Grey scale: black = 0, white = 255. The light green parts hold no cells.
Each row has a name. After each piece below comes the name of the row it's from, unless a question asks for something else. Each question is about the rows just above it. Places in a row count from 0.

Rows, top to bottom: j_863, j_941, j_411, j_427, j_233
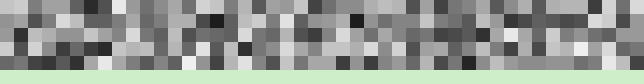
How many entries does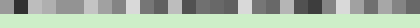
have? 30
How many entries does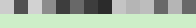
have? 14
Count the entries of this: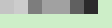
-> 7
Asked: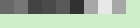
j_411

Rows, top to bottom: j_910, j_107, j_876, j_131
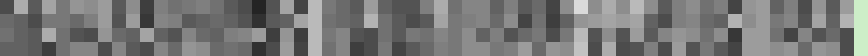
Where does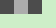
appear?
j_131
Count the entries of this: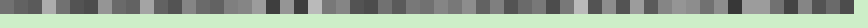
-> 61

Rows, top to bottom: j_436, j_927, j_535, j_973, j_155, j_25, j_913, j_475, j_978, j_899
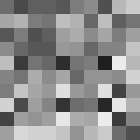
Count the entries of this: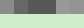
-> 6
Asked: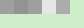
j_978
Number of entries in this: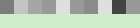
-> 10
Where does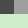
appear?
j_475

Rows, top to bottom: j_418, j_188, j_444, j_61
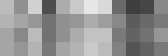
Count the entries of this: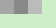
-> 3
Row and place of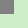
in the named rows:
j_61, 8
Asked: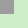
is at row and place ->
j_188, 7
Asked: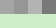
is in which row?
j_61

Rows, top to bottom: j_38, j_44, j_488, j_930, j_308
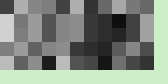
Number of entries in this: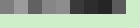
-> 9
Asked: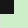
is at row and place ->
j_308, 7
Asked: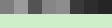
j_488

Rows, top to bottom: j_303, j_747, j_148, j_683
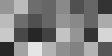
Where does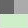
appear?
j_747
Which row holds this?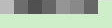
j_747

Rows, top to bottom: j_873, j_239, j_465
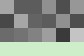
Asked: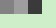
j_465
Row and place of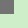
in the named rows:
j_465, 1
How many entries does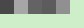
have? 5
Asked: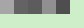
j_239
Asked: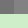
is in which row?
j_465

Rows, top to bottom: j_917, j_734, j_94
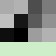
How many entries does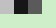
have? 3
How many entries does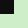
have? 1
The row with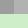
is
j_94
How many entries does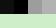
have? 4
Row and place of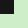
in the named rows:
j_734, 1

